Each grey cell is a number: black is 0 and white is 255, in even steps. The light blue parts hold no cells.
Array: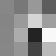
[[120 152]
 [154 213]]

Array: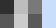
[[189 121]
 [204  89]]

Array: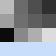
[[107  78]
 [111  94]]

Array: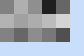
[[175 143]
 [161 173]]

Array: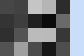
[[ 66 197]
 [ 62  32]]

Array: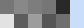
[[136 125]
 [ 93 157]]

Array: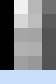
[[241 183]
 [213 189]]
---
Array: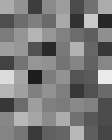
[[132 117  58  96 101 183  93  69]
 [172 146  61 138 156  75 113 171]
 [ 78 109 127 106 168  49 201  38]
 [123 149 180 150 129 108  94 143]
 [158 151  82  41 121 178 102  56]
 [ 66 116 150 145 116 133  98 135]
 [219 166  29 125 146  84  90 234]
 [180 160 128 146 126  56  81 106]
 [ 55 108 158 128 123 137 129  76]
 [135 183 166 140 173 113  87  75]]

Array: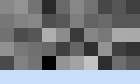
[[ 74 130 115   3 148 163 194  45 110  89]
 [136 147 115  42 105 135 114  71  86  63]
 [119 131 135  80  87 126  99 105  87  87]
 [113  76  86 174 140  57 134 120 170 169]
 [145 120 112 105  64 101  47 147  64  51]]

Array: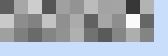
[[160 127 106 133 146 176 114  90 134 174 132]
 [ 94 167 205  85 160 147 187 163 164  55 179]
 [201 141 130 195 144 171  97 166 142 250 102]]

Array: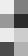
[[ 76 178]
 [238 127]
 [152  43]
 [235 205]]

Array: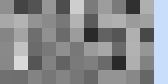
[[112 111 131 119 132 119 104 148 148 136 102]
 [143  68  83 150  77 206 123 157 122  48 175]
 [168 179 147 138 120 179  91 172 176 155 160]
 [133 164 110 145 107 156  41  98  85 176  72]
 [137 194 107 121 143 120 155 167 106 178 150]
 [136 218  85 130  99 122 127 106  41 175 130]]

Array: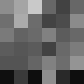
[[ 15  58  14 142  41  14]
 [141 165 201 103  66 103]
 [111 171 108  67  76 139]
 [122  99 106 129  92 104]
 [ 92  86  91  66 105 124]
 [ 84  84 101 129 109 148]]
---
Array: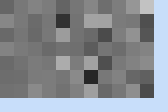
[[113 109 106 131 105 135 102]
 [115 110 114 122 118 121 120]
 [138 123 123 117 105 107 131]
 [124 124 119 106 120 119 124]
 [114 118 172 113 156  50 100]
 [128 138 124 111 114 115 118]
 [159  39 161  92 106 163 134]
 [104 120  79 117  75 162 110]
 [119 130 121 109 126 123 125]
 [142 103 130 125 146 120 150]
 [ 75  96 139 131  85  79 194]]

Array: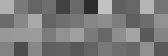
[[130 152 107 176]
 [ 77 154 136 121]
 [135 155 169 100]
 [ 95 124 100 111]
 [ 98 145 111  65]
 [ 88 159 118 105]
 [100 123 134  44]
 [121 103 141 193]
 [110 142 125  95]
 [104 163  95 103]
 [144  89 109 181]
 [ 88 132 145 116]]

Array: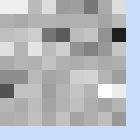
[[174 182  82 141 170 223 190 176 239]
 [177 172 194 142 180 180 196 170 239]
 [192 188 194 185 176 228 205 179 186]
 [171 163 159 165 194 188 117 179 220]
 [193 179 180 172 176 206  91 176 155]
 [163 191 195 207 173 146 188 176 158]
 [174 174 180 211 180 130 196 176 119]
 [189 164 253 180 171 152 145 165 171]
 [152 180 236 158 174 198  30 184 221]]

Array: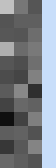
[[105  55  94  15  67  91  76  86 175  87  84 193]
 [ 94  88  98  66 104 136  69  78 107  85  95 119]
 [ 83 132  82 127  97  47 129 111 121 109  95  85]]

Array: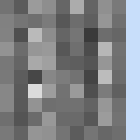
[[121 111 135 135 121 120 147 130 129 115]
 [ 99  84  89  90  93 101 108  79 117  91]
 [149 107 147 219  71 169 150 186 111 155]
 [145 152 111 157 135 160 153 141 123 142]
 [116 106 113 114 124  97  87 101  87 102]
 [ 92 106 113 154 114  94 111 117 109 172]
 [117  87  99  79  68  85  76  58  95 100]
 [103 156 151 123 188 150 183 109 150 144]
 [110 115 112  96 107 111 113 102 111 121]]

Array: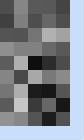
[[145  90 117 133  92 143  84  64  77]
 [135 198 174  73 175 129  83 127 134]
 [ 84  58  28 168  14 129 117  78  89]
 [ 29 103  23 121  44 105 177 103  88]
 [ 82  23  85 138  76  89 162  78  68]]

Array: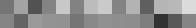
[[133 117]
 [100 163]
 [154  82]
 [147 132]
 [146 200]
 [117 130]
 [137 188]
 [145 202]
 [142 131]
 [141 179]
 [126  95]
 [ 50 181]
 [ 88 184]
 [133 219]]
